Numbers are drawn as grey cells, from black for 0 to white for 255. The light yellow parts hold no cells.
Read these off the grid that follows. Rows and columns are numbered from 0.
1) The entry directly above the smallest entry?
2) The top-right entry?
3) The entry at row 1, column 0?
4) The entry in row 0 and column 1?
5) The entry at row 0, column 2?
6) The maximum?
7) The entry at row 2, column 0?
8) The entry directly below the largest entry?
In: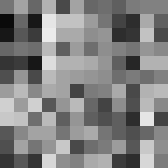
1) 117
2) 129
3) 10
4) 163
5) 103
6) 235
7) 23
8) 186

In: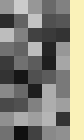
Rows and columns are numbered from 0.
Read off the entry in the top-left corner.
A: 151
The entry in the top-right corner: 129
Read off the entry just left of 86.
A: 80
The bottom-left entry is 113
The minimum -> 16
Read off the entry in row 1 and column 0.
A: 44
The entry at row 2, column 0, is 189
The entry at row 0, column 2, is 151
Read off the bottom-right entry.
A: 144
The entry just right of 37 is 151
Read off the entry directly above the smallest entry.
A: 173
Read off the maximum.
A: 203

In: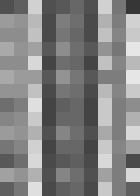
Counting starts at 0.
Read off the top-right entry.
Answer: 54
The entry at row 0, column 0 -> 80
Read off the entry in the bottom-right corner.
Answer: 95
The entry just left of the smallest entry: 118
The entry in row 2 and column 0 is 141
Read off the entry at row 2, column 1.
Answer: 141
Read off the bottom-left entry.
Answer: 95
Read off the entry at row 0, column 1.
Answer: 95
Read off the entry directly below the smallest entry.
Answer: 209
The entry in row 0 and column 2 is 209
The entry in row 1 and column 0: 155

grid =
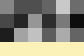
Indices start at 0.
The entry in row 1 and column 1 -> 37
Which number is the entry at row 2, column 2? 193
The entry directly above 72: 134
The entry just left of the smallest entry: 122
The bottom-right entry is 100

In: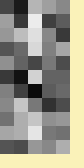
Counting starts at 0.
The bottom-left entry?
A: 84
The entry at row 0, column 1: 26
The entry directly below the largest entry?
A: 223
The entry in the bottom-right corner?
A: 174
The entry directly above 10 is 210
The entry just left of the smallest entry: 64
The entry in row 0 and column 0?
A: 70
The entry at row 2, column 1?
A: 189
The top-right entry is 136
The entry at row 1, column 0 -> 159
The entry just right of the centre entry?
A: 99
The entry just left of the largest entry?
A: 57
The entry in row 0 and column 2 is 181
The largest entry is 236
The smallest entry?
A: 10

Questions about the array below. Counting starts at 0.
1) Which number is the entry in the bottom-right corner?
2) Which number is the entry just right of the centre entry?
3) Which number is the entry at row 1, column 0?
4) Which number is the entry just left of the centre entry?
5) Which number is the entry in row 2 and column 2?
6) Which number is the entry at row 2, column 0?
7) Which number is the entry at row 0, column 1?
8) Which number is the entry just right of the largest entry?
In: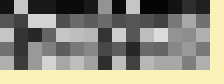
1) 175
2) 205
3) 86
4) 183
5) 39
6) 197
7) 197
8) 147

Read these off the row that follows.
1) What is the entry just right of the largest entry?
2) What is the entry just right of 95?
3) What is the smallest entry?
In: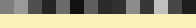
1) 71
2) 43
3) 18
